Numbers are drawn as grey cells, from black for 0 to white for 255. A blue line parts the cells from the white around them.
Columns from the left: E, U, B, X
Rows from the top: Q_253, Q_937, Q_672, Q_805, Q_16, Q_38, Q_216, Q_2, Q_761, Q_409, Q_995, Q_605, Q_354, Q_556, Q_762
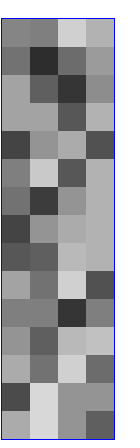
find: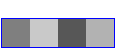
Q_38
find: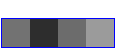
Q_937

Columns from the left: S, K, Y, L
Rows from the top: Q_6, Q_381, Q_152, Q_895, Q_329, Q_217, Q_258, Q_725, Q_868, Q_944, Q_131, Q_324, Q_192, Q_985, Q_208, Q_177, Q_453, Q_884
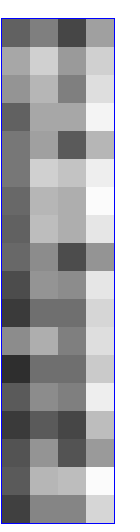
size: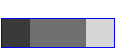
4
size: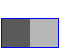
2

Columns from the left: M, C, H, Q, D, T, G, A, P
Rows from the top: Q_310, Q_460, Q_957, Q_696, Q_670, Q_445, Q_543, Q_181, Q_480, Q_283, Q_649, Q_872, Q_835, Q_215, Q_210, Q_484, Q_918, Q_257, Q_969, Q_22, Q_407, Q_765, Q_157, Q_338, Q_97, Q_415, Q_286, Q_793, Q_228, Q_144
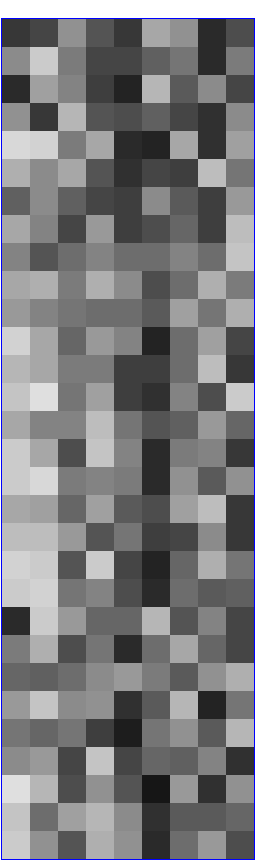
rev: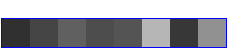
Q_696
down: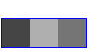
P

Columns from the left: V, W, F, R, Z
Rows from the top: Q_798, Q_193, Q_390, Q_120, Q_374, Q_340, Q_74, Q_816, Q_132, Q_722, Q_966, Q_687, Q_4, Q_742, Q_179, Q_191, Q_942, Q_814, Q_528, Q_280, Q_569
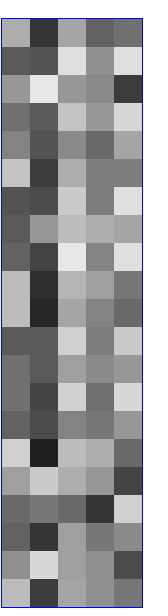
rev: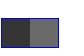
Q_814
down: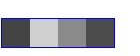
Z
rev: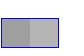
Q_722
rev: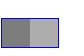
Q_340
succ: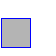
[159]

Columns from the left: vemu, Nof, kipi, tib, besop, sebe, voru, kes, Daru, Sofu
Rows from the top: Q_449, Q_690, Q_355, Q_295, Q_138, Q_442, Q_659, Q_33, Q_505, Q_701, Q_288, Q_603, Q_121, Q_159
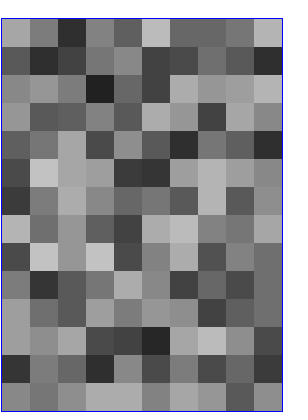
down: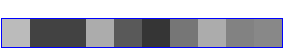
sebe
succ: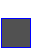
[130]

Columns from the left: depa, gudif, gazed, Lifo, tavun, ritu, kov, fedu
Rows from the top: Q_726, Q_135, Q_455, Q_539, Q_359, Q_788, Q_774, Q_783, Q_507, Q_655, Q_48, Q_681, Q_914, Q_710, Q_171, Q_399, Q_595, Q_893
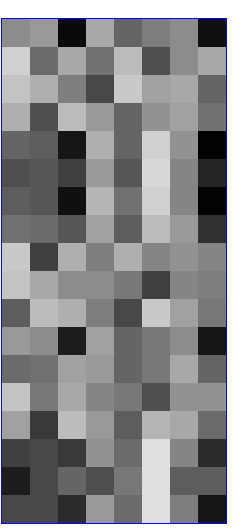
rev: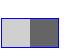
Q_359
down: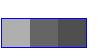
depa
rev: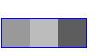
Q_783
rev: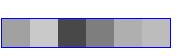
Q_48
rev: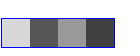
Q_788
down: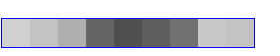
depa

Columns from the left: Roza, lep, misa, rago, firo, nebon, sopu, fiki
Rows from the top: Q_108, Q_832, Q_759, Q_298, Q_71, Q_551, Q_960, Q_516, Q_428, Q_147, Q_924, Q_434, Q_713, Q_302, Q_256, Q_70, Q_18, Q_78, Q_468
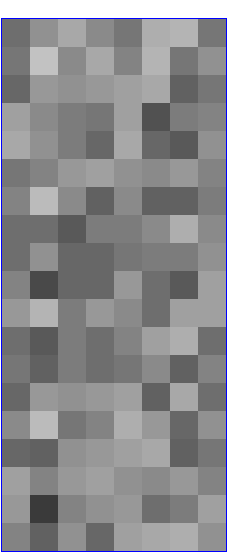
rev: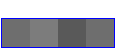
Q_434
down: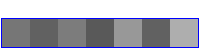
sopu
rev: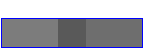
Q_516
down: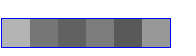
sopu
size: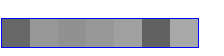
7

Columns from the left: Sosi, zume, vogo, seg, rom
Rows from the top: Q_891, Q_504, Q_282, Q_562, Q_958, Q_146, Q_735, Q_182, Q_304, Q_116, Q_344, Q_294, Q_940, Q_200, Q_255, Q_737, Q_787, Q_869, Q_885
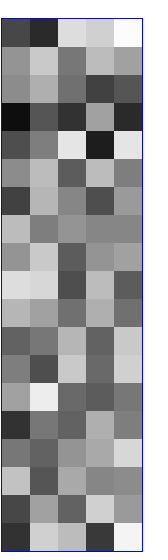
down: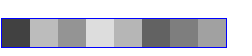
Sosi
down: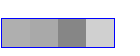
seg
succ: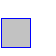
[85]
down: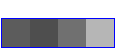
vogo
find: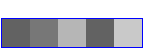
Q_294

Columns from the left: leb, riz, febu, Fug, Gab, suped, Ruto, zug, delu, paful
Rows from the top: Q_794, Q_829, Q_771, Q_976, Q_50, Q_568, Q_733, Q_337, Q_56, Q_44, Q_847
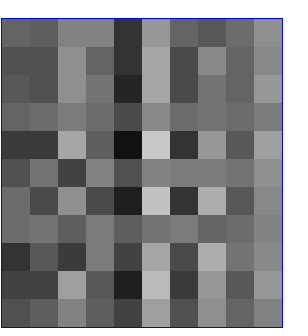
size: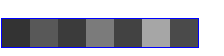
7
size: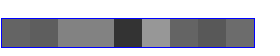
9
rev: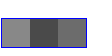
Q_976
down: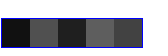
Gab
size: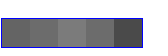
5
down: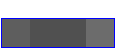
riz

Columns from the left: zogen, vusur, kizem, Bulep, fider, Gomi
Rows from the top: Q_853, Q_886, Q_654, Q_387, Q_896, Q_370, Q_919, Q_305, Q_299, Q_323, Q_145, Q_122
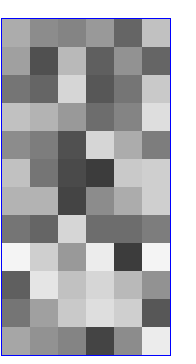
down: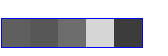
Bulep
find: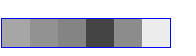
Q_122
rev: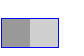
Q_299
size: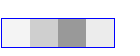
4

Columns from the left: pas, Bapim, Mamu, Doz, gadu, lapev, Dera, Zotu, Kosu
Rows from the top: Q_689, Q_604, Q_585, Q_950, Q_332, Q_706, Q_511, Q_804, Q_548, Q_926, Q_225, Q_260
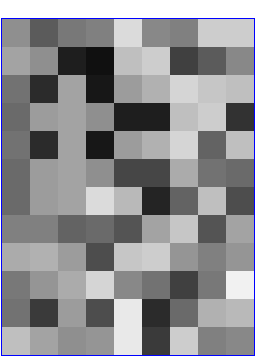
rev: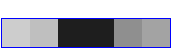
Q_950
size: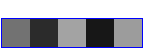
5
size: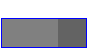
3
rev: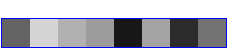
Q_332
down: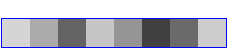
Dera
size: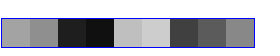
9

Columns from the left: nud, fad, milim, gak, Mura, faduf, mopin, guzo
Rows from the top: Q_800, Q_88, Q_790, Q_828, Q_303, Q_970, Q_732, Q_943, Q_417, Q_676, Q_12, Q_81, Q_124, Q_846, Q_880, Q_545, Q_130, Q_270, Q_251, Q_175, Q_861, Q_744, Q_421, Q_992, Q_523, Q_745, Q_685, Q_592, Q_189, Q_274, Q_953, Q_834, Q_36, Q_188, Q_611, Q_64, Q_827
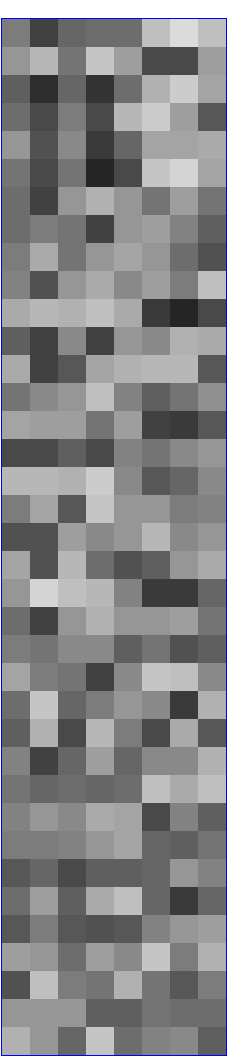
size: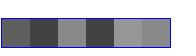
6
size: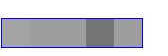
5
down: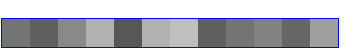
guzo
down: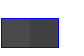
fad
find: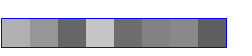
Q_827

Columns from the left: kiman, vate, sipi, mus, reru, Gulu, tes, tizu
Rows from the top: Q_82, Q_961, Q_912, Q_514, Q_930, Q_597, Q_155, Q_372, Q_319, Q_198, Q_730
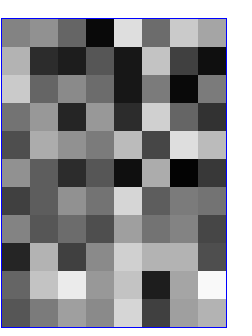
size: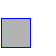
1
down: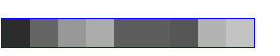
vate
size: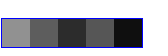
5

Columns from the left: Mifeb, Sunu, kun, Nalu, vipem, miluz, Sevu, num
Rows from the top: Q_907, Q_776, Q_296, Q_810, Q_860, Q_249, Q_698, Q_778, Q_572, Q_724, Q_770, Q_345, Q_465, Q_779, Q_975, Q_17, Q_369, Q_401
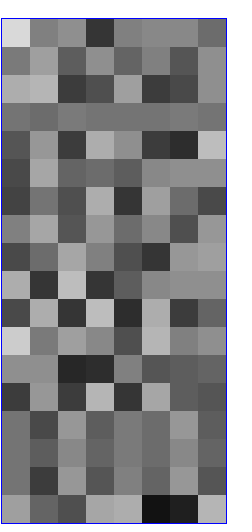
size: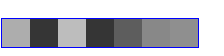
7
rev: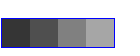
Q_572
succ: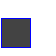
[116]
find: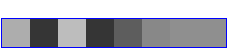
Q_724
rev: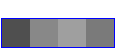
Q_345
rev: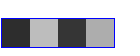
Q_770
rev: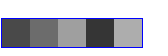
Q_698

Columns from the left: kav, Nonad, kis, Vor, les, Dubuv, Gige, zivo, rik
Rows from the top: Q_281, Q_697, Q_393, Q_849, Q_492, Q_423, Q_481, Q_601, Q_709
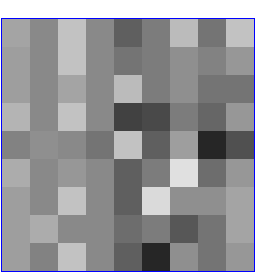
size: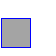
1
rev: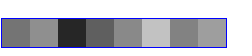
Q_709

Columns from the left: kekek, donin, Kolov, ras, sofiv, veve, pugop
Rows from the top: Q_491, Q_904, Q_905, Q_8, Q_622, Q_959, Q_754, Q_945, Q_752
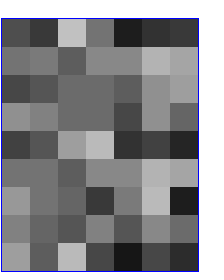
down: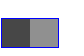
kekek
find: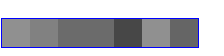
Q_8
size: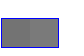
2
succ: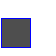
[57]

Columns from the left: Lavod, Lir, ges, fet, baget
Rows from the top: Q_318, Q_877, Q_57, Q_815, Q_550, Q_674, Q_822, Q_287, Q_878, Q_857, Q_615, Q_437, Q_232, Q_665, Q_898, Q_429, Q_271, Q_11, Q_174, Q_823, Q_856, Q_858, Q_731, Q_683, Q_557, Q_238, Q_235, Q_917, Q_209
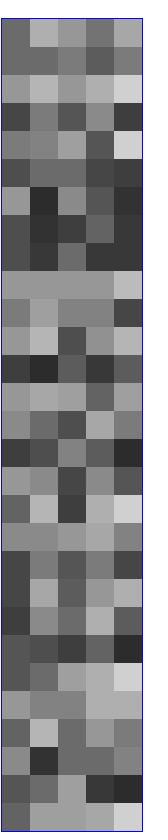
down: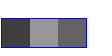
Lavod
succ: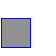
[181]
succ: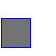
[167]
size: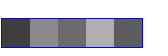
5
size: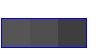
3
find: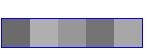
Q_318

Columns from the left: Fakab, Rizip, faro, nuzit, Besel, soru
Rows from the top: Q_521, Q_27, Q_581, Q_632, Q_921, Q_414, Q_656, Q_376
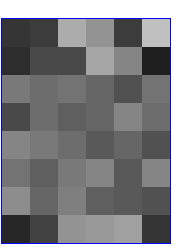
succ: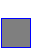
[95]
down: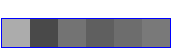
faro
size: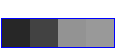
4
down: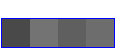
faro
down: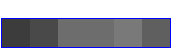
Rizip
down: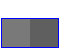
Rizip

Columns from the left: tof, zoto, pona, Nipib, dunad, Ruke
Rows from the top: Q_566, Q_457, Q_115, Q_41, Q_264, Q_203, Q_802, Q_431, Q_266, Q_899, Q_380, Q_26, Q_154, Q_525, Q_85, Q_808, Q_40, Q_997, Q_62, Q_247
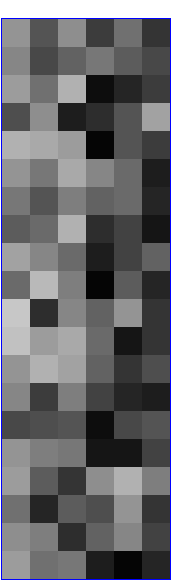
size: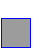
1
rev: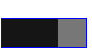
Q_808

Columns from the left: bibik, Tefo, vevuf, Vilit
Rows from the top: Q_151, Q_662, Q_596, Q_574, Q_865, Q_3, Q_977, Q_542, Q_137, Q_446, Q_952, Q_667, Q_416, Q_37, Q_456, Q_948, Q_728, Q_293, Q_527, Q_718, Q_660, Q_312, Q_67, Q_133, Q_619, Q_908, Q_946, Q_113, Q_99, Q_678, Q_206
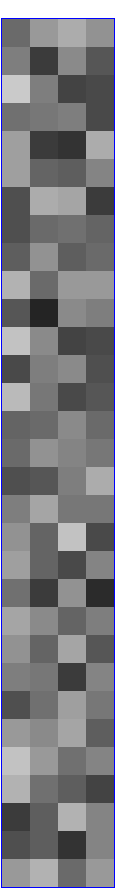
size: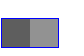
2
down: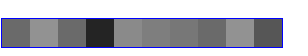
Tefo
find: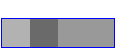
Q_446

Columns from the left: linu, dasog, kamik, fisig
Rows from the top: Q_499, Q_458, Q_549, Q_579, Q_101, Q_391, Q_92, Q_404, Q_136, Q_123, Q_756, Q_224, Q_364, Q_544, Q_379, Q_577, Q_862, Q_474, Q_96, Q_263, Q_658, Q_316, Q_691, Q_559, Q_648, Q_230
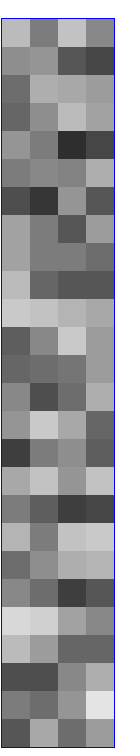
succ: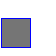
[156]
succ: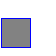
[174]
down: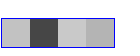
fisig

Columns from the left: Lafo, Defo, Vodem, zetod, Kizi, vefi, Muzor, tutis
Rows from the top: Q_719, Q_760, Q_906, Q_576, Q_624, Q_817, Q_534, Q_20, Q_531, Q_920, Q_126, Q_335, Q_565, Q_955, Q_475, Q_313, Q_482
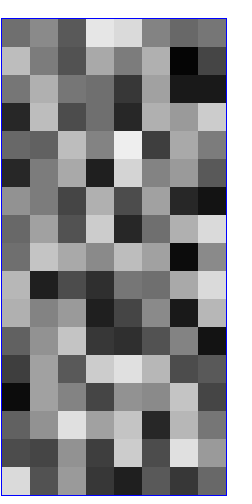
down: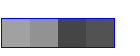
Defo
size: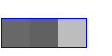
3
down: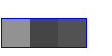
Defo

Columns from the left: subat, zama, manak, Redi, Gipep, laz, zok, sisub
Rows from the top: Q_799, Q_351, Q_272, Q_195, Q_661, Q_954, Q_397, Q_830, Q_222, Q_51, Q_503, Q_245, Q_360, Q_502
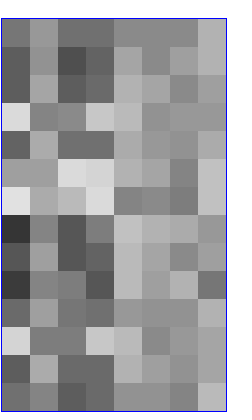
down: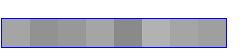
laz
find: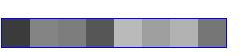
Q_51
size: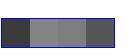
4
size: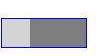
3
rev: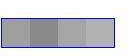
Q_272
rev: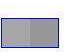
Q_245

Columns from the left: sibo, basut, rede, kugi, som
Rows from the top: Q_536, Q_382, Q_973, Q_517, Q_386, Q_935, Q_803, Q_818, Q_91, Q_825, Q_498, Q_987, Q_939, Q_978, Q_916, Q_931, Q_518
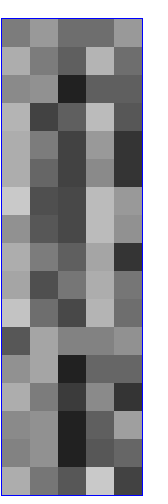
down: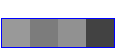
basut
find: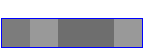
Q_536
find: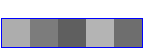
Q_382
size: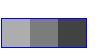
3
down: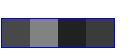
rede
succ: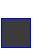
[138]

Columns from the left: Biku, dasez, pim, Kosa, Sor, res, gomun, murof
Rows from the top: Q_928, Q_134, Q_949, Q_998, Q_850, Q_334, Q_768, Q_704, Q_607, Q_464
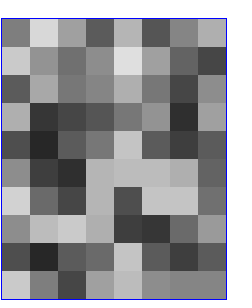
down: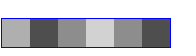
Biku
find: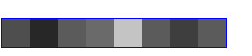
Q_607
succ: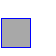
[119]

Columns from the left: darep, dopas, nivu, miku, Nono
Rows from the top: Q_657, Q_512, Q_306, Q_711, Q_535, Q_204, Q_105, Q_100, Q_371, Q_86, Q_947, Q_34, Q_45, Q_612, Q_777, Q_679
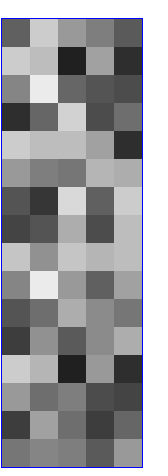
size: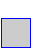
1
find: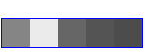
Q_306
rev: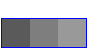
Q_657
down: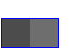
Nono

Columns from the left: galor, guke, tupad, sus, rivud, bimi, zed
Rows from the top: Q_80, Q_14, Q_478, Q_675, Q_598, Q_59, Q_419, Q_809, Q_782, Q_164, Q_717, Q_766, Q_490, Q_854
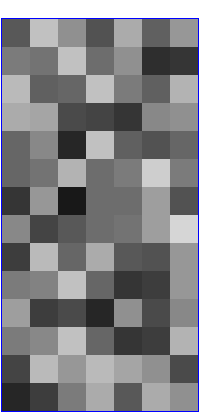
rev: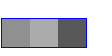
Q_854
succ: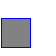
[193]

